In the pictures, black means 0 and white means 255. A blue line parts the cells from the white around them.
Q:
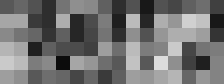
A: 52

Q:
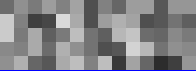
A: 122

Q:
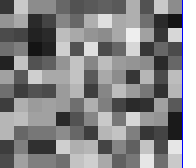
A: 215

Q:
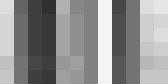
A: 221

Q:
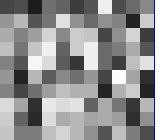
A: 61
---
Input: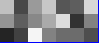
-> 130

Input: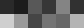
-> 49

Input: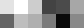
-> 167

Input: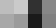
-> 135

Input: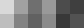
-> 63

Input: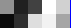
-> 209

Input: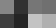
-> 112

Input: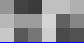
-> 134
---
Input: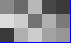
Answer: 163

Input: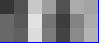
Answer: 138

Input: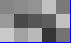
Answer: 53

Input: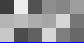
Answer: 126

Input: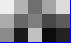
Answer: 12

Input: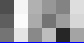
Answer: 38

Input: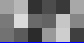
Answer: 206

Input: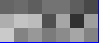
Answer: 166

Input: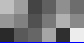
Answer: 47

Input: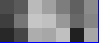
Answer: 32
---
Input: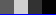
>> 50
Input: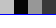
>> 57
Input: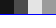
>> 75
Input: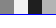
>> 133
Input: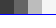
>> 101
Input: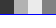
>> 130
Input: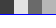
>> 106
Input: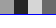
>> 106
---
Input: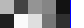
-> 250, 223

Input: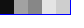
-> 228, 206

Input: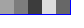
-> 221, 163

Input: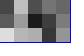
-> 221, 190

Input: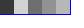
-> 210, 183

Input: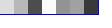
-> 250, 221

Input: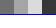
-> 219, 165

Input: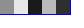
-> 231, 186

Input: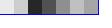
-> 234, 205
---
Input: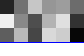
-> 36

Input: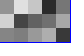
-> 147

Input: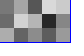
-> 120

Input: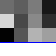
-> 109

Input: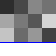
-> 45

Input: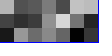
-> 181

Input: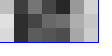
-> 190

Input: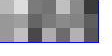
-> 185

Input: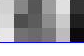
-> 209
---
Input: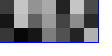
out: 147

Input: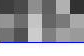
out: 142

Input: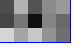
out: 83

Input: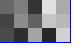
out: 52

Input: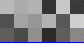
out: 178

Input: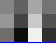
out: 167

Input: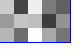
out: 239
